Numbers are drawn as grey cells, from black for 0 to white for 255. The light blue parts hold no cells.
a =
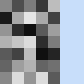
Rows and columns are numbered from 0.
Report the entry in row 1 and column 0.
25
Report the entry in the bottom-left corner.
136
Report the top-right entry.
189
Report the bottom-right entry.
90
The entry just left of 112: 100
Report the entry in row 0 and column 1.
78
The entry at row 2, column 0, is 148
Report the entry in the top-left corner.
136
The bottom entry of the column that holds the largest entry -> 148
